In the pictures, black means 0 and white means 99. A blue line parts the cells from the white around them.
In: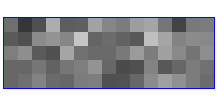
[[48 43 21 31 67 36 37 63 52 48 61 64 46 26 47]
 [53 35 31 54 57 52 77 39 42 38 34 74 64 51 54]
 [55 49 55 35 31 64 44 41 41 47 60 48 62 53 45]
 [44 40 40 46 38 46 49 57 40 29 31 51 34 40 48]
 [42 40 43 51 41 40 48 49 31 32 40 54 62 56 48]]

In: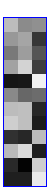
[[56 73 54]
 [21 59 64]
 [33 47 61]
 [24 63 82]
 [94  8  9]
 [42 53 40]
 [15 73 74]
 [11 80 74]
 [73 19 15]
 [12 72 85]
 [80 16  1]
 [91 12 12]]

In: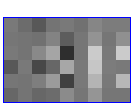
[[48 47 42 34 45 47 44 52 48]
 [56 46 45 44 51 36 46 57 46]
 [79 47 45 53 64 18 46 79 47]
 [47 34 47 28 40 65 47 77 48]
 [71 46 45 49 60 25 47 70 47]
 [46 40 45 40 42 54 46 58 46]]

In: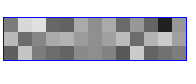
[[59 48 84 87 40 38 66 55 66 41 59 39 13]
 [62 72 42 52 66 69 60 56 62 73 42 70 79]
 [48 37 76 48 42 39 53 55 51 34 79 39 44]]

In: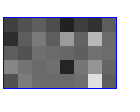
[[36 25 32 37 30 13 24 19]
 [41 18 36 47 36 60 38 71]
 [42 36 32 43 41 40 37 44]
 [39 52 45 41 43 14 46 58]
 [36 32 48 42 41 41 43 87]]

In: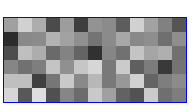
[[33 62 81 67 29 61 24 57 54 36 81 63 50]
 [55 17 53 54 69 63 56 45 54 65 53 55 43]
 [44 30 74 67 41 51 39 19 52 44 76 64 68]
 [45 52 44 49 76 56 77 83 47 79 37 48 22]
 [54 74 74 25 46 78 53 71 47 59 81 39 49]
 [49 83 34 86 31 52 42 78 62 38 32 79 43]]

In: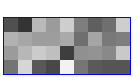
[[80 31 20 72 60 80 49 37 43]
 [49 69 65 61 61 66 43 64 47]
 [78 60 71 79 74 24 56 57 53]
 [33 45 83 34 28 94 46 35 33]]

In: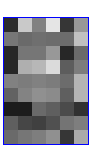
[[59 17 78 50 89 21]
 [75 46 41 43 42 42]
 [41 15 46 46 59 15]
 [48 15 68 71 85 36]
 [70 50 48 50 48 42]
 [70 38 51 56 54 37]
 [19 11 11 41 37 29]
 [49 37 27 25 31 45]
 [66 41 46 49 56 21]]

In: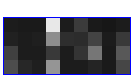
[[11 11 10 10 90 11 23 10  9]
 [22 13 11 12 55 18 17 26 11]
 [34 25 11 11 22 11 20 46 10]
 [27 30 15 12 58 11 11 14 10]]
